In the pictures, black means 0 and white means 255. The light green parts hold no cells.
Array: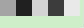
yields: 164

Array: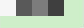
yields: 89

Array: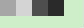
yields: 78

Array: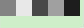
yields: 131

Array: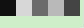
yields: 107

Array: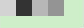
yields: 148

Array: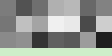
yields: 206

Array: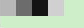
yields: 108

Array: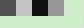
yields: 81
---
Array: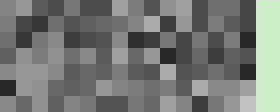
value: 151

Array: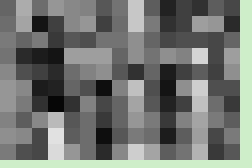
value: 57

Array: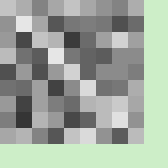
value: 92

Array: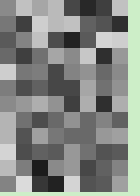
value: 90

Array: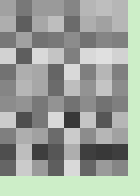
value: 154
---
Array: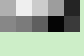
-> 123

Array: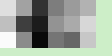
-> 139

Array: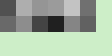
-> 141

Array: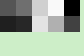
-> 39

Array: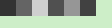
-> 100

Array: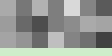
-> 148

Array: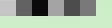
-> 98
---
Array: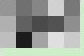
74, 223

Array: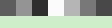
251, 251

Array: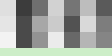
203, 243

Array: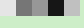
151, 229

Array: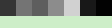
140, 209

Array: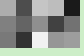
143, 241

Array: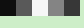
246, 246

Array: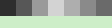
211, 211

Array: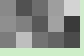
87, 211
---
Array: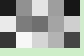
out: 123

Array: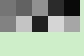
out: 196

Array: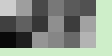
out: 96

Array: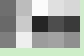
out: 203

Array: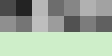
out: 117

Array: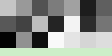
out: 66
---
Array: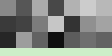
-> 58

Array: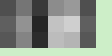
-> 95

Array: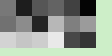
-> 113

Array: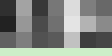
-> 34

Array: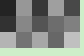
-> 50

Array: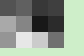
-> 169

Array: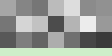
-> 118

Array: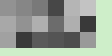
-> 168
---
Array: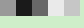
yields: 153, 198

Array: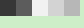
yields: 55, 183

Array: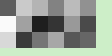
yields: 94, 102

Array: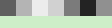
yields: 95, 144

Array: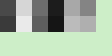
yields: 73, 175

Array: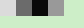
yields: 219, 153

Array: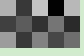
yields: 177, 110

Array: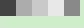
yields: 67, 137

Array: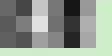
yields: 104, 167
